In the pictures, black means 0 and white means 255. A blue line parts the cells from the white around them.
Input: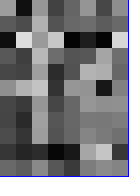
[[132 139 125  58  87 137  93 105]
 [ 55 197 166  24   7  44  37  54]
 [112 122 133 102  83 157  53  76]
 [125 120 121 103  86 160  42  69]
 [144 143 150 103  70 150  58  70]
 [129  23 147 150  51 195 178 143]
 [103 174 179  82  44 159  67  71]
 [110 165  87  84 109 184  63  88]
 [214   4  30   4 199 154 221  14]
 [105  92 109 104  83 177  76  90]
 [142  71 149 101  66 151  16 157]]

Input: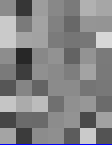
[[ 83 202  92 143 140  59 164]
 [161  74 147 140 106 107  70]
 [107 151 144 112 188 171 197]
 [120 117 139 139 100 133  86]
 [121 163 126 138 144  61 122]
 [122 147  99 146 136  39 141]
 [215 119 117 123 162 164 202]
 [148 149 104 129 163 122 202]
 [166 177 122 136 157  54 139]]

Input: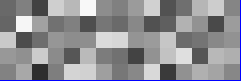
[[135 164 176 145  58 217 136 119 159 209 212 126  46 168 130]
 [175 184  85 223 194 146  67 113 124 186  86 139 204 144 152]
 [146 136 116 107 198 155 148 215 219 142 141 150 110  76 201]
 [156  73 146 178  95  81 136 106 118  78 128 113 161 246 101]
 [133 205 182 111  82 209 155 128 141 248 184 207  66 128 105]]

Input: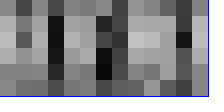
[[133  65  93 150  98  94  72 124 119  77 110 113 136]
 [133  86 157 119 131  74   8 120 131  40 131 129 129]
 [171  83 160 161 168  66  14 169 154  23 164 146 173]
 [187  21 160 185 194  51  70 159 178  17 173  88 188]
 [181  58 168 167 169  70  37 156 162  18 161 120 176]
 [129  61  98 131 147  67 136 123 130  72 133  71 136]]

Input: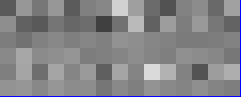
[[126 132 143 132 137 147 127 137 118 141 140 150 136 150 147]
 [174 157  83 130 178 218 132 165  95 154 133 165 110 165 127]
 [119 135 140 144 127 133 141 133 128 125 149 143 139 167 137]
 [130 125 123 123 130 134 142 146 128 134 127 136 129 114 125]
 [ 99 119 153 125 157  97 186 113  64 109 103 117  89  97 142]
 [161 105 140 130  82 107 159 209 135 128  91 151 119 151  90]]

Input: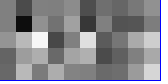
[[214 155 110 106 128 131 173 123 185 104]
 [169 128  96  75 176 164 105 174 157 100]
 [206 170 118  91 223 128  72 247 185 148]
 [125  85  83 128  55 161 114 145  13 128]
 [145 120 102 111  78 140 127 128  75 128]]
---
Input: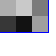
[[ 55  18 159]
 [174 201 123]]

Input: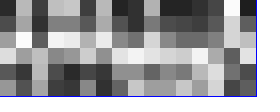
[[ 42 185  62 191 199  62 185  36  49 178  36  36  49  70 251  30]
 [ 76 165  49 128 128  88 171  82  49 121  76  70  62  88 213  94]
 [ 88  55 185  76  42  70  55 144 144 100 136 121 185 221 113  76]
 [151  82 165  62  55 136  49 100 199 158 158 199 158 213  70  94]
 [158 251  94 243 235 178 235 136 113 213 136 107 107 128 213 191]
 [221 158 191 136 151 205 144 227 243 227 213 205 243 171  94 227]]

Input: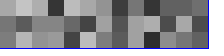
[[118  91 133 133 104  68 161  84 161 174  76 168  76]
 [125 182 147 154  68 188 125  91 161  45 141 118  97]
 [168 196 174  53 188 168 147  61 118  53  97  97 111]]

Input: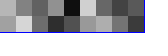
[[161 214 109  46  81 153 174 116  59]
 [182 130  97 145  15 208 103  67  89]]

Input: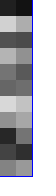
[[ 32  18]
 [ 39 116]
 [ 67  47]
 [ 81  75]
 [102 110]
 [116  89]
 [131 153]
 [145 167]
 [180 145]
 [209 173]
 [216 194]]

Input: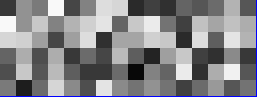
[[ 56 146 122 249  70 130 221 214  42  64  48 100  86 107 179  86]
 [ 78 200  86 186  94  56  56 107   8 130 100 235  48 173 241  86]
 [100 173  78 173  56 107  70 186  94  35 159 200  64  48 138  56]
 [122  29 107 214 138  78 228 138 115 146 115  64 107 153  86 115]
 [214 208 159  70 159 221  48 165 165 208 200  42 221  94 228 179]
 [249 146 200 130 179 208 228 100 200 235 115  64 193 165 193 173]]

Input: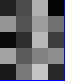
[[  9  46 184  61]
 [ 25 121 197  40]
 [ 33  76 176   3]
 [149  83 156 113]
 [162  91 129 142]]
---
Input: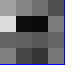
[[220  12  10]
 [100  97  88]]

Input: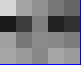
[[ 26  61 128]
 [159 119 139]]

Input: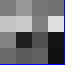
[[195 202 128]
 [131  30  80]]

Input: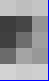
[[ 61  70 148]
 [ 64 109 159]]

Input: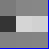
[[ 52 213 209]
 [130 131 132]]

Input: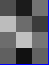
[[188 108  59]
 [109 193 118]]
